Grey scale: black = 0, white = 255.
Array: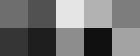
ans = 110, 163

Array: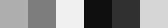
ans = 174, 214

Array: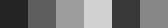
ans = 36, 135

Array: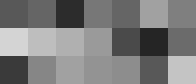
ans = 88, 196

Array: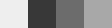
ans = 238, 168

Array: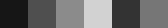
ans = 22, 118
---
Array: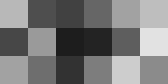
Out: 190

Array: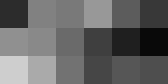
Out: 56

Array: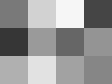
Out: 69

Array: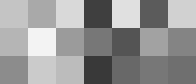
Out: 209

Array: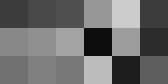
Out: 60

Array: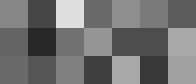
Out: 92

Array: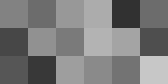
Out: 108

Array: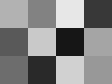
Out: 56
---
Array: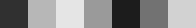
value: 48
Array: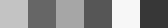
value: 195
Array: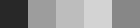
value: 40
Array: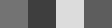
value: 115
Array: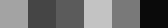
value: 163
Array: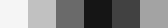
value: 245
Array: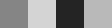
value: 133
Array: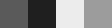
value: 90
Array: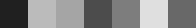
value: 32
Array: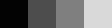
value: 3
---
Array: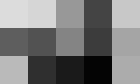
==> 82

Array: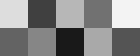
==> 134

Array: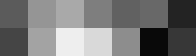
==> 163

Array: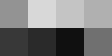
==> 42

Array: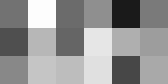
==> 183

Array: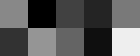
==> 149

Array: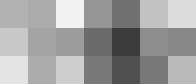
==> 164

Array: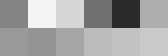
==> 147
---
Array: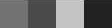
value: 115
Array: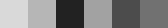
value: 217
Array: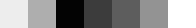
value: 237
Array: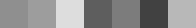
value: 143
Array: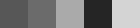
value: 87
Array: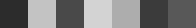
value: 44
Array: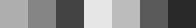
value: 174
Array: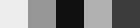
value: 237
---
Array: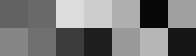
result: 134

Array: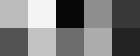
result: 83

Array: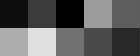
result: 172

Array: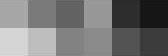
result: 212

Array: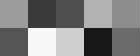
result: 85

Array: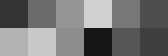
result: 179

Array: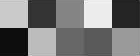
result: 14

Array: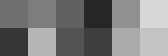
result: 54
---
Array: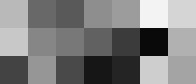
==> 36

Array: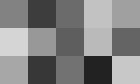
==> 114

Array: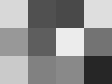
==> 129

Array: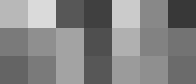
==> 155

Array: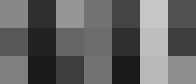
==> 26

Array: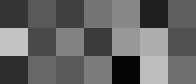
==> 5
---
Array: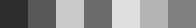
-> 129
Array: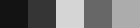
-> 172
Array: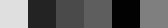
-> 127
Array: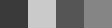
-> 133
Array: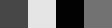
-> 114
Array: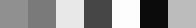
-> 188
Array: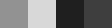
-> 62
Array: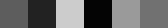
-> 113
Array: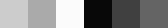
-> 100
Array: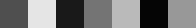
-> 152
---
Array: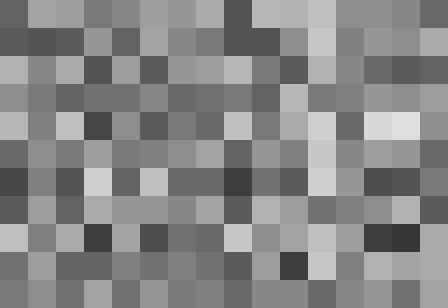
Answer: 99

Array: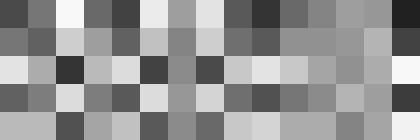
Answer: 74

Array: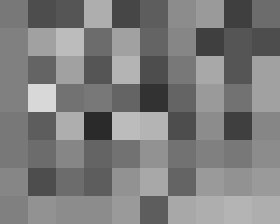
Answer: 120

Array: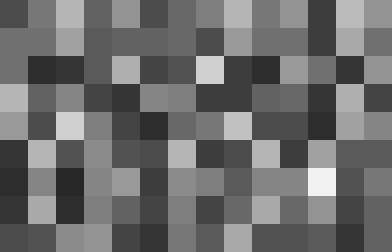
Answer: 76

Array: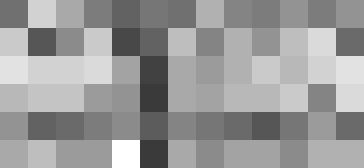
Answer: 112

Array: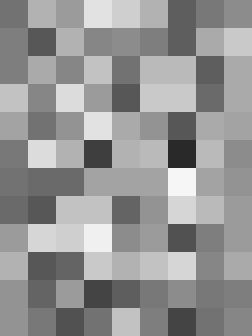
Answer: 114
